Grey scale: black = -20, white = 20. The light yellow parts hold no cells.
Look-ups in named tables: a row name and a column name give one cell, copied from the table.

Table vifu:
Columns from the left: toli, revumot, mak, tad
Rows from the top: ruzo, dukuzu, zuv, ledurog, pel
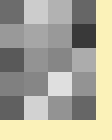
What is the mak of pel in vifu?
3
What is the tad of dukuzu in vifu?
-11
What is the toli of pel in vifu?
-5
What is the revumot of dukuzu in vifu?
6
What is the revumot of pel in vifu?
13
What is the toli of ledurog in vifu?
0
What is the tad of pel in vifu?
-4
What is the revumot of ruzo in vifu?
12
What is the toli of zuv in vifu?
-6
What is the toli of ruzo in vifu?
-3
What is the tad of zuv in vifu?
7
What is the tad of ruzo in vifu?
-4

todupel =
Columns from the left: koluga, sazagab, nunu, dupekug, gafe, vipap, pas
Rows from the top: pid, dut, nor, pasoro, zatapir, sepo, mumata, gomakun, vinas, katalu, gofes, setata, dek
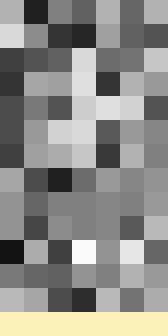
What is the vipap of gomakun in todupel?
1
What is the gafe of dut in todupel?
5
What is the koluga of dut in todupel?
14
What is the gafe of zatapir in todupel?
15
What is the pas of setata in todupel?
4
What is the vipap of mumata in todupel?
8
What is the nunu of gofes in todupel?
-10
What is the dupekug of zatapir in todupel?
12
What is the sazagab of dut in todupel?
2
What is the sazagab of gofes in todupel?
7
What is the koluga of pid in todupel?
8
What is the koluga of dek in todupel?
9
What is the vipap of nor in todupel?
-2
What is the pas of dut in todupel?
-7
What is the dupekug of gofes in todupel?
19
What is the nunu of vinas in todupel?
0
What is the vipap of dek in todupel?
-2

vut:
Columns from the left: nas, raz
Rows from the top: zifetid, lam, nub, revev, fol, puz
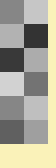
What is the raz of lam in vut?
-12
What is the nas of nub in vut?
-11
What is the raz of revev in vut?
-2
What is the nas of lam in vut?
8
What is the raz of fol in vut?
10
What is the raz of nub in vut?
7
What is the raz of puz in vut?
5
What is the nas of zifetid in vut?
1
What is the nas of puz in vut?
-5
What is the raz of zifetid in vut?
11
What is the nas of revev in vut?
13
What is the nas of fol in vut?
1
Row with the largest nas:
revev

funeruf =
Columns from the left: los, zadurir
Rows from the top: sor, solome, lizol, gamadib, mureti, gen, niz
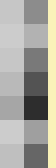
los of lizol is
11
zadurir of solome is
8
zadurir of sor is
2
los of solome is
12
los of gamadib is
9
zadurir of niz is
-4
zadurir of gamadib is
-7
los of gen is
12
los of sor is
11
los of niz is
10
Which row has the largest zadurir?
solome

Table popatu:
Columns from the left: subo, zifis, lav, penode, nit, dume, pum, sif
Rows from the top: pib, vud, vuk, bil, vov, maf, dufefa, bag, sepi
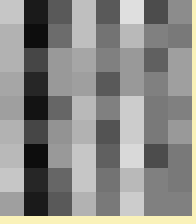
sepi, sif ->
0
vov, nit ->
0
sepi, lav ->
-6
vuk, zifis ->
-9
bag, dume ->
9
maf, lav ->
3
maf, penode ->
8
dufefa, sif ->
-1
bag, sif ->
-1
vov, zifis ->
-17
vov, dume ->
12
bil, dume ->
4
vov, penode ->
9
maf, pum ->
-1
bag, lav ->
-4
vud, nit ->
-2
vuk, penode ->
6
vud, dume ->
9

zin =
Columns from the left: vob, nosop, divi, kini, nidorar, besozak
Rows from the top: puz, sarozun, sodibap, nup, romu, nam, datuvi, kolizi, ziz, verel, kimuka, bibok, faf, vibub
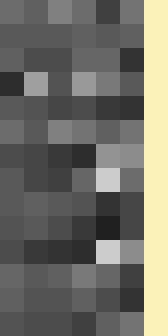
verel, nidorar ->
-15
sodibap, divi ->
-8
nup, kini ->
4
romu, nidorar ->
-11
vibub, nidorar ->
-5
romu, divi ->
-9
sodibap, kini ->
-4
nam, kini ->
-2
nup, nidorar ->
-1
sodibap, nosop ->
-8
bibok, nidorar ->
-4
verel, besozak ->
-9
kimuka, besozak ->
2
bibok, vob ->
-4
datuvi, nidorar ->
3
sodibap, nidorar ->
-4
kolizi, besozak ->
-3
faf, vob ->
-5

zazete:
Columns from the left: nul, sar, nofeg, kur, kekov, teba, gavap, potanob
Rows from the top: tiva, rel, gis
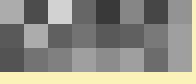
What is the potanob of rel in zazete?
5
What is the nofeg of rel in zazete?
-5
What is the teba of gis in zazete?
5
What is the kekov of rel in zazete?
-6
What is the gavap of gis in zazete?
-3
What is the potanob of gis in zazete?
5
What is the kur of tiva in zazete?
-4
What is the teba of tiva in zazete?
1
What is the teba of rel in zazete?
-5
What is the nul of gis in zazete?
-7
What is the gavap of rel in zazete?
-1
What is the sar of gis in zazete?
-2
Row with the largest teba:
gis

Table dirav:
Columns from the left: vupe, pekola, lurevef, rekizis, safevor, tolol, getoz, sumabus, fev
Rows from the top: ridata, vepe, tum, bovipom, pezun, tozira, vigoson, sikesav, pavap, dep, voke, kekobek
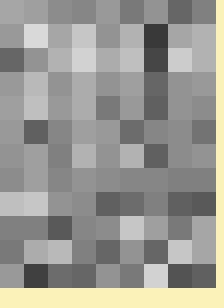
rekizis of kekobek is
-4
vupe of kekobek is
4
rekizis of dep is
1
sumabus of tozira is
2
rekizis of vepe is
11
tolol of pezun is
4
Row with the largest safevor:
tum

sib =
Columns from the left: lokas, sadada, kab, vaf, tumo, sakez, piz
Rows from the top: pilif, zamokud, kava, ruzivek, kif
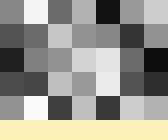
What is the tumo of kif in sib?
-11
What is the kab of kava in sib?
3
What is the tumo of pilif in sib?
-17
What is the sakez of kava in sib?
-3
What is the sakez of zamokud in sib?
-12
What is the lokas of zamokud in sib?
-7
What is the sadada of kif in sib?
19
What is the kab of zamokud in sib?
11
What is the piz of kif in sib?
8
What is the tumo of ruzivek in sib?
17
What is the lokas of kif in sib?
3
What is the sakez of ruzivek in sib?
-7
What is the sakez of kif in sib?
12
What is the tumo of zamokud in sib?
1
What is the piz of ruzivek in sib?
-13
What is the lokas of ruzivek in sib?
-8

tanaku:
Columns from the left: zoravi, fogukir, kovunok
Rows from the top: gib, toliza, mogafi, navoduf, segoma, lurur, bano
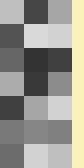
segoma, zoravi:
-10
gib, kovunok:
6
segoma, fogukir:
6
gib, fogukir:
-9
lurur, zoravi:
-1
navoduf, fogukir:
-11
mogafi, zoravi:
-4
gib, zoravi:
10
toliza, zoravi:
-7
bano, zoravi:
-3
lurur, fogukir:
1
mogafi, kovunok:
-10
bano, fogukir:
13
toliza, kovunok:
13
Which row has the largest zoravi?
gib

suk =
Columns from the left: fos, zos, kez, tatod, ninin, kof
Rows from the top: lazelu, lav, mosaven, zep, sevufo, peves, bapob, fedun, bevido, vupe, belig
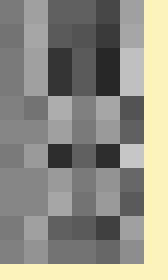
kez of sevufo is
7
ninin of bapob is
-13
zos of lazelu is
5
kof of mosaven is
10
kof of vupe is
5
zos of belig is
3
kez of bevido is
6
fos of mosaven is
-1
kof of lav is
6
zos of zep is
5
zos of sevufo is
-2
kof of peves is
-5
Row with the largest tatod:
sevufo

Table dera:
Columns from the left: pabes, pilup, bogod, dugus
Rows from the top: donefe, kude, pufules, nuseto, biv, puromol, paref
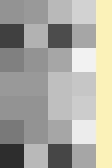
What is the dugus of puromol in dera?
17
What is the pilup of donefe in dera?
4
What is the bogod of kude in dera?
-8
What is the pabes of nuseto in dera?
4
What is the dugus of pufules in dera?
18
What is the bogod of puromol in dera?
6
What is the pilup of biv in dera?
3
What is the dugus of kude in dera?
6
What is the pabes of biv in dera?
3
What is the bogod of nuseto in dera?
10
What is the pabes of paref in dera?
-13
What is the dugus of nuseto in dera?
11
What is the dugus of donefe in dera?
13
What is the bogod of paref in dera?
-9
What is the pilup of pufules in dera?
3
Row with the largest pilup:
paref

